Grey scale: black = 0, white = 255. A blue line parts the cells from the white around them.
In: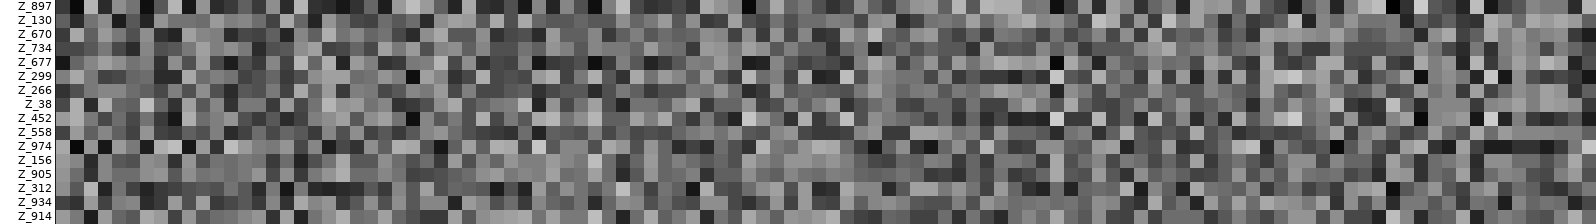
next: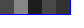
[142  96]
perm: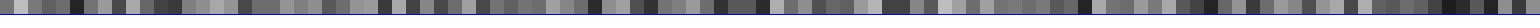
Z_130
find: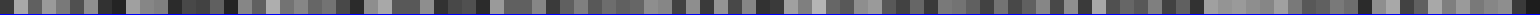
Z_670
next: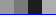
[189  23]
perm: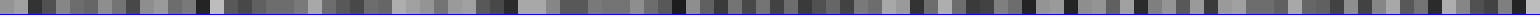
Z_914
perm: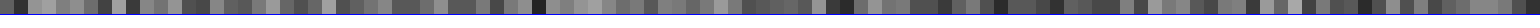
Z_266

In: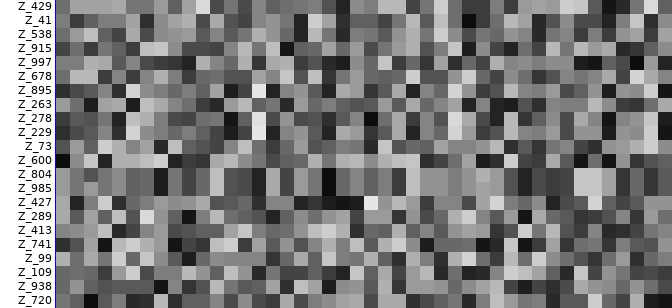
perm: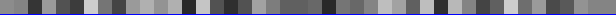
Z_413
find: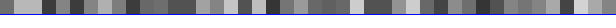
Z_678
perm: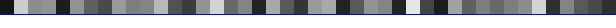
Z_895

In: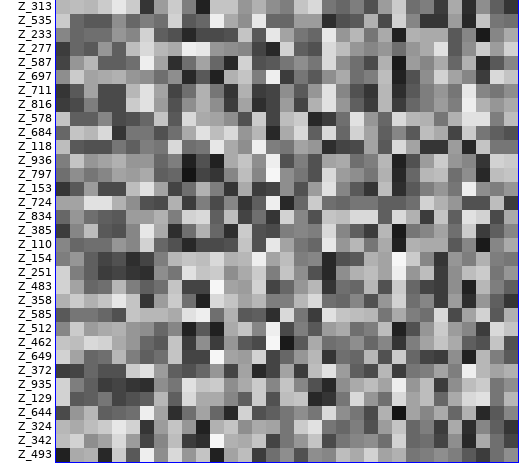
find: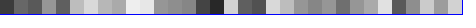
Z_277
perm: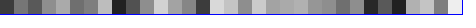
Z_697
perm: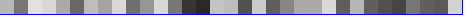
Z_129
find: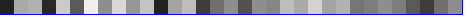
Z_493
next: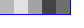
[177 118]

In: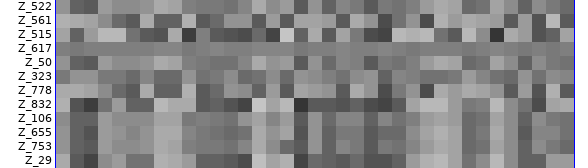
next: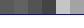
[184  53]
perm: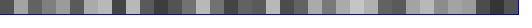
Z_832

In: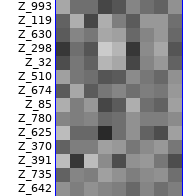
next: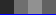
[ 77 160]
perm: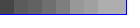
Z_85
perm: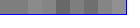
Z_780
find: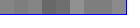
Z_780

